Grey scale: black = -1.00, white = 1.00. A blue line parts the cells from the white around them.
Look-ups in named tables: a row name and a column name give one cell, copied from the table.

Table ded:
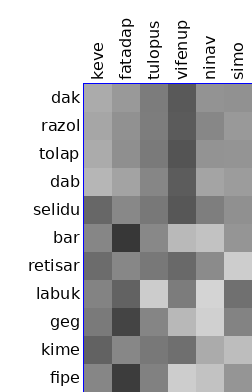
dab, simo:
0.22
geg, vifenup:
0.44
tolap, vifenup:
-0.34
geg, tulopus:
0.04
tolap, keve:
0.34
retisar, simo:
0.61
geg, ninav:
0.63
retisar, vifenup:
-0.18
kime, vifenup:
-0.13
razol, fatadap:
0.14

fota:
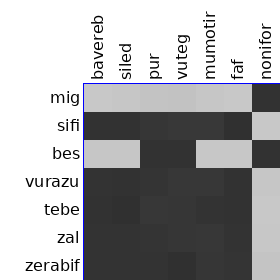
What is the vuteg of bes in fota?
-0.61
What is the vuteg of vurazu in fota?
-0.57
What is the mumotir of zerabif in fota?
-0.58
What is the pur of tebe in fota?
-0.57
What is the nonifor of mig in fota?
-0.61
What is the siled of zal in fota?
-0.60

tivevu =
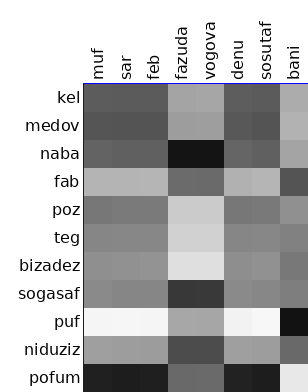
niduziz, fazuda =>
-0.40
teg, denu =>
0.05
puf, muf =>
0.92
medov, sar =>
-0.34
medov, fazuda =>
0.23
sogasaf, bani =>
-0.01
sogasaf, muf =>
0.08
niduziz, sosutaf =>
0.23
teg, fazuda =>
0.64
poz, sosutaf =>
-0.05
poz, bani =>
0.13
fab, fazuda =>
-0.16
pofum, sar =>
-0.77
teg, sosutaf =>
0.06
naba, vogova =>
-0.84
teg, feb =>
0.06
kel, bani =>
0.35
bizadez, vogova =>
0.75

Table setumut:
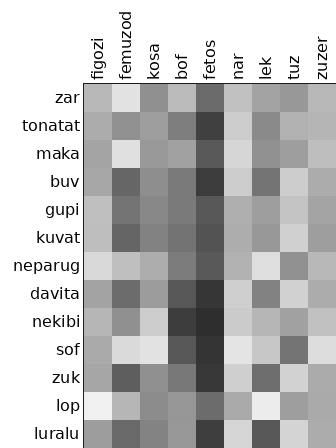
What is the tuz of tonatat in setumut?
0.39
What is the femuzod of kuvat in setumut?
-0.21
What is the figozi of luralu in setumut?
0.23
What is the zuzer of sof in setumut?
0.73
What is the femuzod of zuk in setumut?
-0.26
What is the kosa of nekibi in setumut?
0.60
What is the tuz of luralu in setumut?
0.66
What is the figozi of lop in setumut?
0.88
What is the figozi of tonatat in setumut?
0.35

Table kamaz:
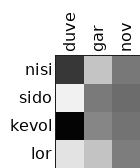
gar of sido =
-0.04
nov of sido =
-0.15
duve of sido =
0.89
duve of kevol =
-0.97
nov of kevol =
-0.10
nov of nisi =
-0.06
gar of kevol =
0.05
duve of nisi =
-0.57
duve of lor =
0.78
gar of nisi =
0.54

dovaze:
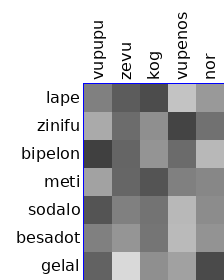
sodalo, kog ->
-0.10
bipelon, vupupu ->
-0.50
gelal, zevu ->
0.70
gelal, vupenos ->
0.26
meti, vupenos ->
0.00
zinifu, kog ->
0.12
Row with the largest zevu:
gelal

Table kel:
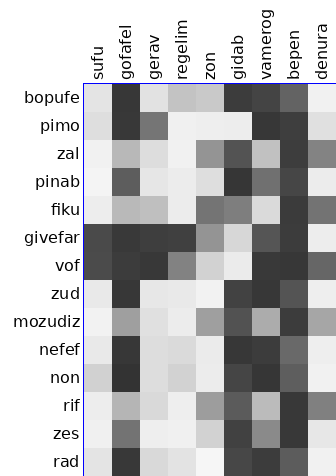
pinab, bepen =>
-0.45
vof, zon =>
0.65
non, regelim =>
0.65
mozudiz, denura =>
0.30
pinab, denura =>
0.85
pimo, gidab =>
0.86
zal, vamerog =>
0.51
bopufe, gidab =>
-0.53
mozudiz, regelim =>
0.85
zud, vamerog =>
-0.57
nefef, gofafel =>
-0.57
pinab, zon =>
0.74
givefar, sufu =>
-0.42
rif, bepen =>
-0.56
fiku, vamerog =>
0.71
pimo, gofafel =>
-0.56
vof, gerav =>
-0.56
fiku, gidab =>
-0.01
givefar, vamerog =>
-0.33
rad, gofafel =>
-0.56

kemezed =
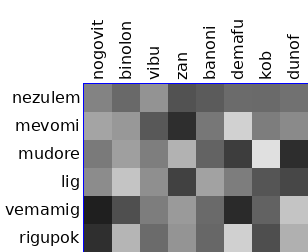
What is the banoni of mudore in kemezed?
-0.22
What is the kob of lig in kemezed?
-0.33
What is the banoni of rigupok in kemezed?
-0.19
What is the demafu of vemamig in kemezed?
-0.67
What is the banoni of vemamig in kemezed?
-0.17
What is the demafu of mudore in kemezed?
-0.52
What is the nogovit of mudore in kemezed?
-0.04
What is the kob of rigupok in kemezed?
-0.39
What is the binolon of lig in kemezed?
0.54
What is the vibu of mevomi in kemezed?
-0.31
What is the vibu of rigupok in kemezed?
-0.16
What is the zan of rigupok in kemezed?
0.16
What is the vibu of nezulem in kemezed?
0.15
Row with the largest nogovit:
mevomi

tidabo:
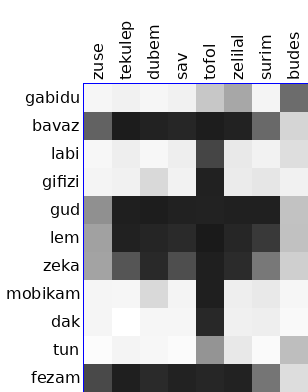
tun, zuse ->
0.98
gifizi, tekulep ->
0.89
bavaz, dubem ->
-0.73
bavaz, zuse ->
-0.23
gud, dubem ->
-0.77
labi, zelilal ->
0.83
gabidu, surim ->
0.91
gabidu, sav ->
0.89
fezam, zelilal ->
-0.73
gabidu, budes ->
-0.15

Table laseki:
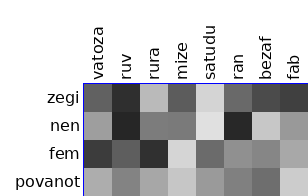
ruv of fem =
-0.26
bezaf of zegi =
-0.41
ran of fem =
0.13
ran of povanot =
0.00
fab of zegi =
-0.50
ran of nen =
-0.69
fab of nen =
0.20
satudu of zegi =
0.66
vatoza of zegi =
-0.24
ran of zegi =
-0.18
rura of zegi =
0.46
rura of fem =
-0.62
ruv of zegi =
-0.63
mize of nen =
-0.04
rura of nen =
-0.03
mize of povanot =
0.55
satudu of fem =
-0.16
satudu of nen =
0.76
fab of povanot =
0.60
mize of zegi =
-0.28

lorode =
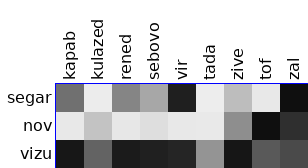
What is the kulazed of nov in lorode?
0.53
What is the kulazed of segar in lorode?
0.85
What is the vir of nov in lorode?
0.82
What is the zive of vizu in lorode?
-0.83
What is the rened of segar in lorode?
0.04
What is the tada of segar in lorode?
0.86
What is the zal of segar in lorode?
-0.88
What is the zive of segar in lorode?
0.48
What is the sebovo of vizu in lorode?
-0.75
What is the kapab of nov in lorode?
0.82
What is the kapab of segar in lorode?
-0.12
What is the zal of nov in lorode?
-0.63

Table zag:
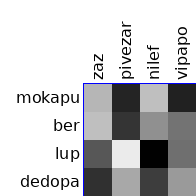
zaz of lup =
-0.32
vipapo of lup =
-0.13
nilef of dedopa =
-0.52
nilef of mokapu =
0.50
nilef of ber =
0.13
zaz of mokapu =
0.43
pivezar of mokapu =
-0.72
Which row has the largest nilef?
mokapu

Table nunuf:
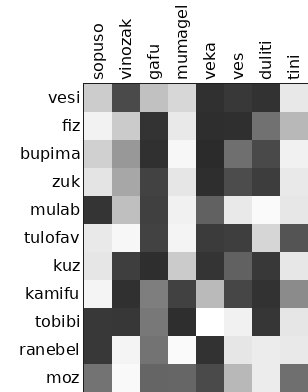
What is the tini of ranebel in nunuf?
0.83
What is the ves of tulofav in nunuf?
-0.51
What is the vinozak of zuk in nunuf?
0.31
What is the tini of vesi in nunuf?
0.82
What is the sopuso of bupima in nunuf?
0.63
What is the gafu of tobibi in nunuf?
-0.06
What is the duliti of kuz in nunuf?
-0.56
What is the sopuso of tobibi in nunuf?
-0.56
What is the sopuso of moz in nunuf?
-0.10
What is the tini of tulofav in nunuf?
-0.34
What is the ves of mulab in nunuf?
0.83

